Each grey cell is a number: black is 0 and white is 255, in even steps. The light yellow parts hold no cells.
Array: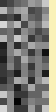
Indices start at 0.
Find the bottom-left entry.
214
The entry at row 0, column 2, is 100
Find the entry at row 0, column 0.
56
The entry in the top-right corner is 199
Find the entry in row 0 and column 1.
72
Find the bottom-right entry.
199
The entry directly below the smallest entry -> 56
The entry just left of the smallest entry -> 141
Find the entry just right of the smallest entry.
86
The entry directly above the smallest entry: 56
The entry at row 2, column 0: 56
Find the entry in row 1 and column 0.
184
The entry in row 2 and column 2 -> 42

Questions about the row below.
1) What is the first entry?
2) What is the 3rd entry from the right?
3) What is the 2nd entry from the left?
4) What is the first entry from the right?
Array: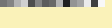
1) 116
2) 235
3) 132
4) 248

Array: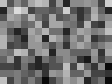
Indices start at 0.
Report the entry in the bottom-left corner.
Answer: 191
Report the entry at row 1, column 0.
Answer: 36
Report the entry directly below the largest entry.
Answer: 151
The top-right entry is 206
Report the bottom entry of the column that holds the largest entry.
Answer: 124
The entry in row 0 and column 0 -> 191
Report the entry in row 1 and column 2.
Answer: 219
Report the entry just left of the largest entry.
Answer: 151
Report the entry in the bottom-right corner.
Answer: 10
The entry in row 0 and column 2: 139
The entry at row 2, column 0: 83
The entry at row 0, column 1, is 83

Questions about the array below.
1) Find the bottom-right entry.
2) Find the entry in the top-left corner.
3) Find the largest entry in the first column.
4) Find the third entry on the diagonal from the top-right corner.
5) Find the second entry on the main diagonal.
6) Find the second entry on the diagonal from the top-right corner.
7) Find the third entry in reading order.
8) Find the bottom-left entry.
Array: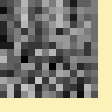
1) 82
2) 67
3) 181
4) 124
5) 67
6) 124
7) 110
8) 67
